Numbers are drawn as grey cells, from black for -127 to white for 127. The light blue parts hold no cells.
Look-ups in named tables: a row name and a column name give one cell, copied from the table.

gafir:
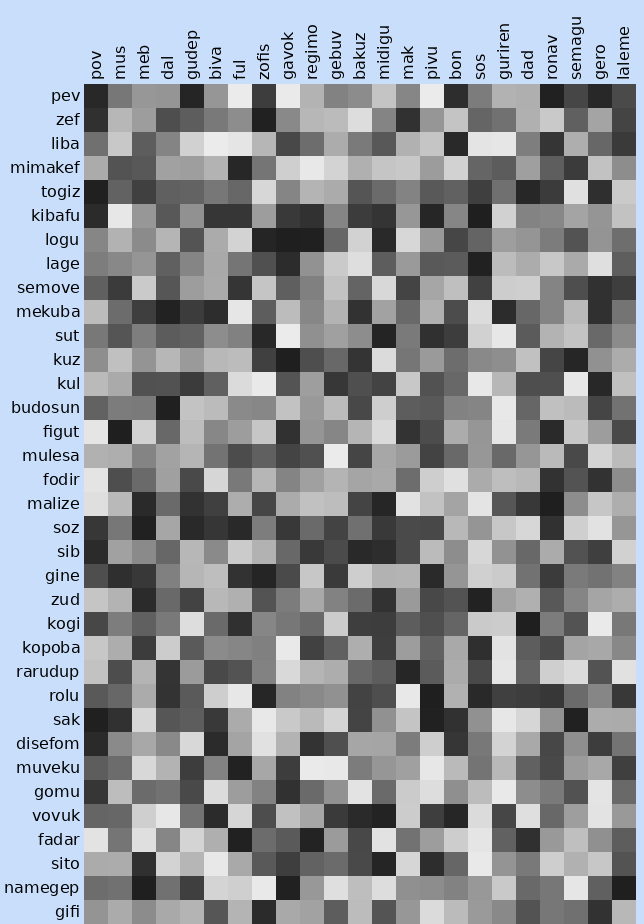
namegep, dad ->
-22
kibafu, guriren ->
81
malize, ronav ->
-96
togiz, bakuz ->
-42
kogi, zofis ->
6
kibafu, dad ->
3
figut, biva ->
7
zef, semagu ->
-31
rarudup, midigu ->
-34
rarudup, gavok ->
89
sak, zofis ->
104
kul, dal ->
-45
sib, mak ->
-53

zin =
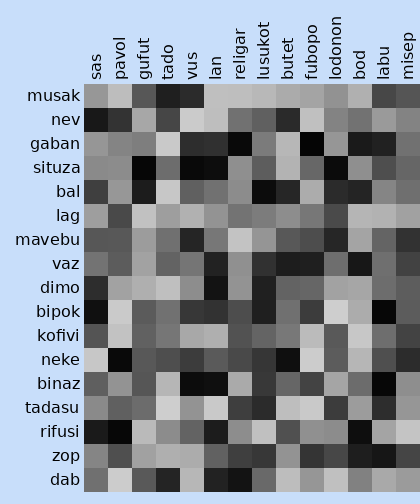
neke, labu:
-48
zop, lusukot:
-72
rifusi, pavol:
-120
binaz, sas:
-32
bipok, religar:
-50
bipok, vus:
-72
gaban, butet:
55
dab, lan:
-93
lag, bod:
53
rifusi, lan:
-99
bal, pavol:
23
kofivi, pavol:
66
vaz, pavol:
-35
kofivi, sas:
-43
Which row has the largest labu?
lag

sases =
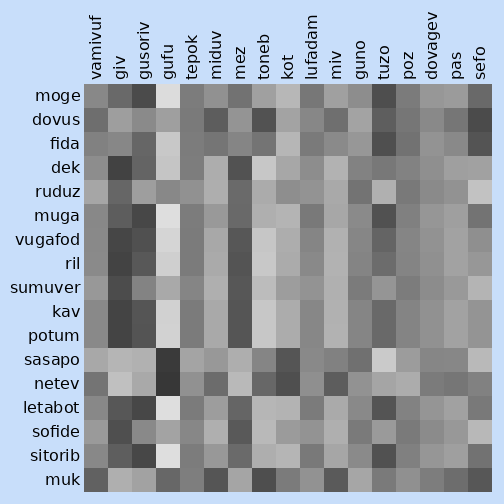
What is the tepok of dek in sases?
-2
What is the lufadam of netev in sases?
15
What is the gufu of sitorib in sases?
94
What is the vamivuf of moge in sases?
8
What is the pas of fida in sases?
9
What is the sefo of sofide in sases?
56
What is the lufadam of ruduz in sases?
19
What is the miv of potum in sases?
50
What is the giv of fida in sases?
7
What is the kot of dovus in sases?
35
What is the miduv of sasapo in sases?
24
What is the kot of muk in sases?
-4
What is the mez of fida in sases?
5
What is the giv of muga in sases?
-34
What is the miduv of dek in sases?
45

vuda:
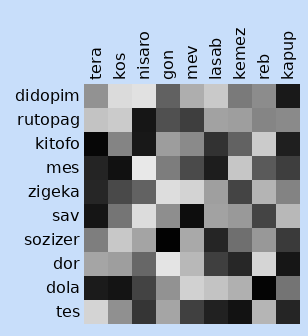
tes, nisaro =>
-74
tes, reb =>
53
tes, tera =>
84
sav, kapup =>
56
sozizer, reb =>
24
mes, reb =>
-37
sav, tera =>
-106
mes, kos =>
-110
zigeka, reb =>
52

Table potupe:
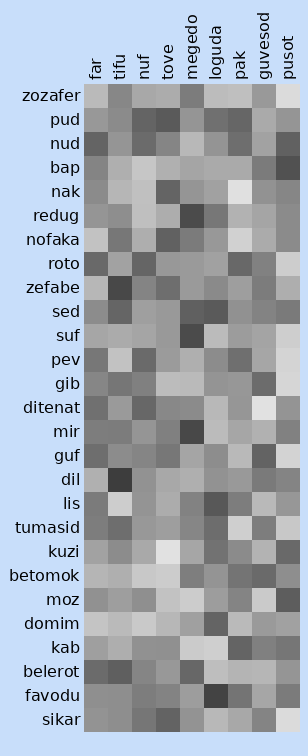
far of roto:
-22
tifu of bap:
47
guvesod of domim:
26
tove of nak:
-27
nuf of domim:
73
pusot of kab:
-9
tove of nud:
5
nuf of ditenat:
-24
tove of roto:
24
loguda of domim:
-27
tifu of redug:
14
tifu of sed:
-26
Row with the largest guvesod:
ditenat

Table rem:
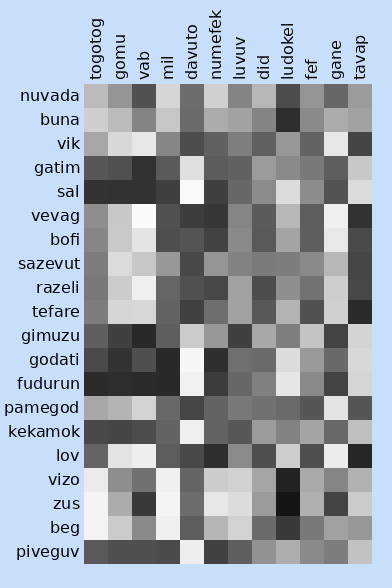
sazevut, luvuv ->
2
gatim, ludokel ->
10
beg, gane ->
33
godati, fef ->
26
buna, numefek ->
44
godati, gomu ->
-76
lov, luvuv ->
11
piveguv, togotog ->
-38
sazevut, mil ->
24
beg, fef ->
-6
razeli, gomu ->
76
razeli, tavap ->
-56
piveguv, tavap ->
66
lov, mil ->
-34
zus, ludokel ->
-106
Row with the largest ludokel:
fudurun

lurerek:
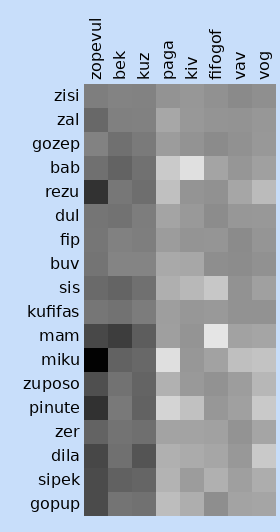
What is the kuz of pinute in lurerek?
-29
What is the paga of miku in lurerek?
95
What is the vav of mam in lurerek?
34
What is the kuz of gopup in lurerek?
-14
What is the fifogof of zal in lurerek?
20
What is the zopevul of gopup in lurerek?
-52
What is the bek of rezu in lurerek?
-8
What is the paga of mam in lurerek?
31
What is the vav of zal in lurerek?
19
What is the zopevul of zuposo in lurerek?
-48
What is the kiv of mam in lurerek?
20
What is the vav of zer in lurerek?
19
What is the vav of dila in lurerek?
24
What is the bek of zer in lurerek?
-12
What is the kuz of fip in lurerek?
-1
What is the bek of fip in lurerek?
1
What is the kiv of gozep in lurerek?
19
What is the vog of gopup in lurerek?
37
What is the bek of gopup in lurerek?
-11

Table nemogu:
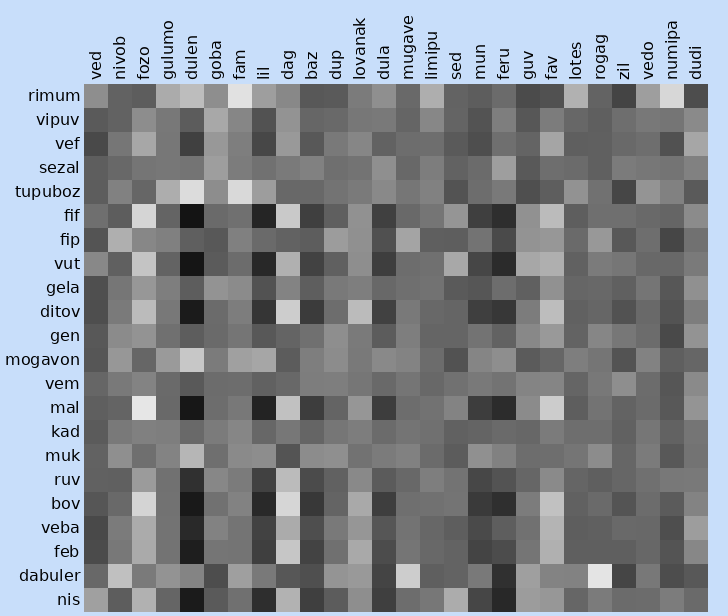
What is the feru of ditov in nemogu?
-72
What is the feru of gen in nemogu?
-29
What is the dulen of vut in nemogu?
-106
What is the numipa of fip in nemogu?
-57
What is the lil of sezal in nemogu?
-14
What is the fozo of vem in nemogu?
3
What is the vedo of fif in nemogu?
-22
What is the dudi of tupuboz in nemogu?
-37
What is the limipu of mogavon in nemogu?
-19
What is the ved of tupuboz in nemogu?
-34

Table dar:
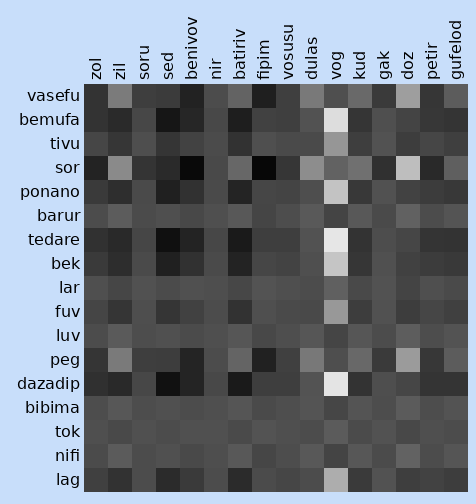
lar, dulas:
-51
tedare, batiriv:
-101
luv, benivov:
-52
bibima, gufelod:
-44
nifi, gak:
-52
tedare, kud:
-76
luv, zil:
-37
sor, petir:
-86
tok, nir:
-47

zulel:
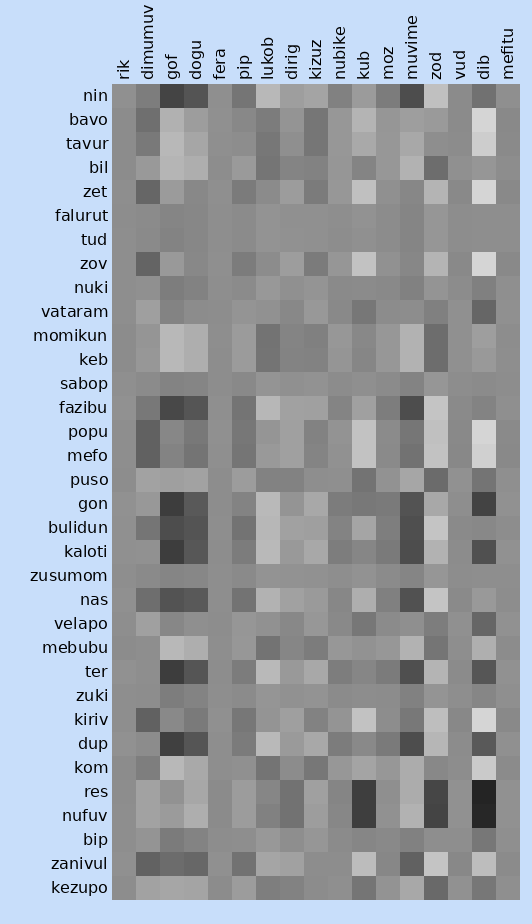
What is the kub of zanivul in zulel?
60
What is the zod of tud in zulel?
22
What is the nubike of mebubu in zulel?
23
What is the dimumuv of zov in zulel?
-27
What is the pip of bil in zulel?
26
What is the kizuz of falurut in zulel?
16
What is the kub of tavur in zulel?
41
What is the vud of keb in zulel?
16
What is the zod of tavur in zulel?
14
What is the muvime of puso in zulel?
38
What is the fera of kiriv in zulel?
16
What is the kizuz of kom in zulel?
-8
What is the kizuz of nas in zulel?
26
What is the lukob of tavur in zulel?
-8

